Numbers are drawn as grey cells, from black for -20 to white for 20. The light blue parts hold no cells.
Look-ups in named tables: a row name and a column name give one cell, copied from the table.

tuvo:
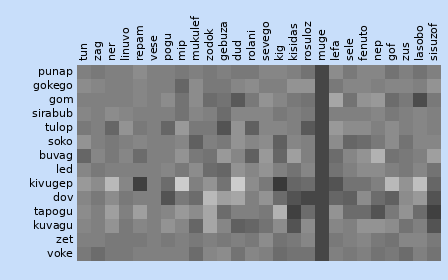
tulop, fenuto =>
2
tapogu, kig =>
8
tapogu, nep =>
-7
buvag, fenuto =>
3
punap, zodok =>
-1
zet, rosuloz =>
1
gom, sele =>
-2
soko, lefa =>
2

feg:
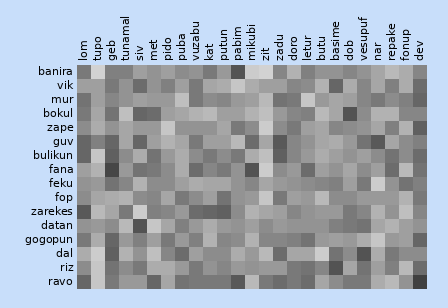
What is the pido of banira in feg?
5
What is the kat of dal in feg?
2
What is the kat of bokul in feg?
9
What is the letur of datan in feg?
3
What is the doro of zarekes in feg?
1
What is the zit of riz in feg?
4
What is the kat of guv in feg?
5
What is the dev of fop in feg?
-1
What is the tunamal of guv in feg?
6
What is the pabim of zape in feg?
-1
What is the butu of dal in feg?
12
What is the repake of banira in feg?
9
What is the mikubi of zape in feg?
2
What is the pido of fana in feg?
2
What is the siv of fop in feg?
2
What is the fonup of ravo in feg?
3
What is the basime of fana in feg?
3
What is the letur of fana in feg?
-3
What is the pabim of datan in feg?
3

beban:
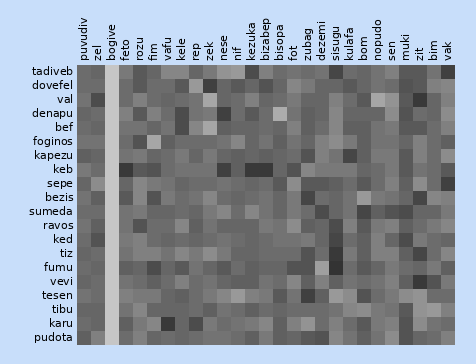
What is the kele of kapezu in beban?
-1
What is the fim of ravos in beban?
-3
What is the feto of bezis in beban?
-6
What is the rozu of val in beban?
0
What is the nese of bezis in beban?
-3
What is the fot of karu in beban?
0
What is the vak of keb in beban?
-6
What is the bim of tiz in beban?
-3
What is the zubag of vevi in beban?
-5
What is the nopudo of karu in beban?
-1
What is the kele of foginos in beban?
-3
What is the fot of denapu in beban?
-2
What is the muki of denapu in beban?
-7
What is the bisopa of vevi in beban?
-3
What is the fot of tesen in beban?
-2
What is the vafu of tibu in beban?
-4

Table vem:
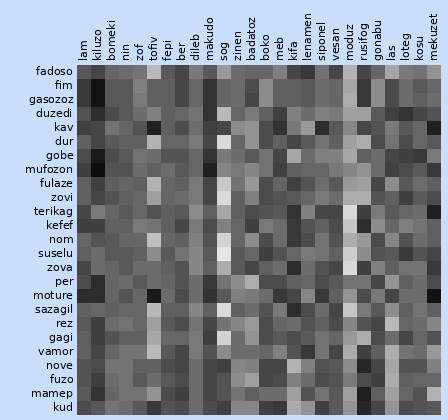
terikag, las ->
-6
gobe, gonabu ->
-3
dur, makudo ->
-9
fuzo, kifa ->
0
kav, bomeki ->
-2
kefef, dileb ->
-1
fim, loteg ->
-3
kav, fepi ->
-5
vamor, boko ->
-4
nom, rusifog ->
4
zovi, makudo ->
-9
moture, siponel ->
-11
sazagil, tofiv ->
9
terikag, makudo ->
-5
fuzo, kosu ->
-4
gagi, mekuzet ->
-7
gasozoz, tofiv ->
-5
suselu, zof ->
-5
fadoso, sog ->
4

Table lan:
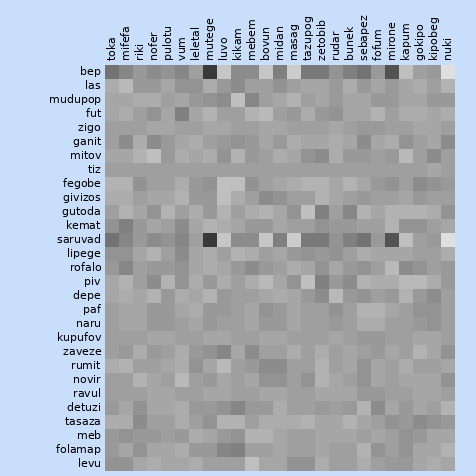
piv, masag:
3
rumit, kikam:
5
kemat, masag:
5
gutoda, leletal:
7
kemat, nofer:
6
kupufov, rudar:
6
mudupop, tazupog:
5
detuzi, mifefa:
6
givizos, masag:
5
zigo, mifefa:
5
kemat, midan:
6
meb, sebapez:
5
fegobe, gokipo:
2
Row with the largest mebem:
levu

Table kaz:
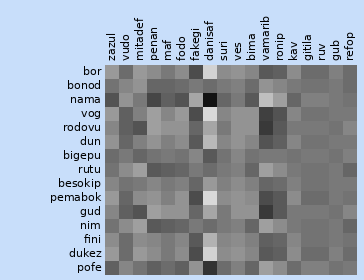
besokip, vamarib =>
-4
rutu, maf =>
-5
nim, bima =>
-4
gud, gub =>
-2
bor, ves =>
3
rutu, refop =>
-4
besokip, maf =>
-1
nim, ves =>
0
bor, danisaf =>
13
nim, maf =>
-5
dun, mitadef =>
0
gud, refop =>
1
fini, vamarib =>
-5
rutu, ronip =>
2
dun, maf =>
0
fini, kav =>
1
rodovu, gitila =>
-1
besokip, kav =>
0
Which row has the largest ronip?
nama

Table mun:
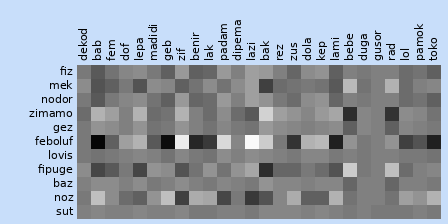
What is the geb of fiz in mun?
-5
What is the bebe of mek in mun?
9
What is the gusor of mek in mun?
0
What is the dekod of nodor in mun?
-1
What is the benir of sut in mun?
-1
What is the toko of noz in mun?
8
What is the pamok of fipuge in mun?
0
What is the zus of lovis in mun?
-1

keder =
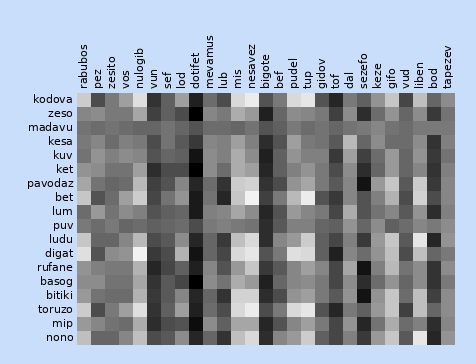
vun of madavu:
-4
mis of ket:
7
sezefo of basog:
-13
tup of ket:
3
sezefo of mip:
-14
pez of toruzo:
-8
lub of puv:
0
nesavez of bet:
18
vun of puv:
-5
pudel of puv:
0
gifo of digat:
10
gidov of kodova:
-7

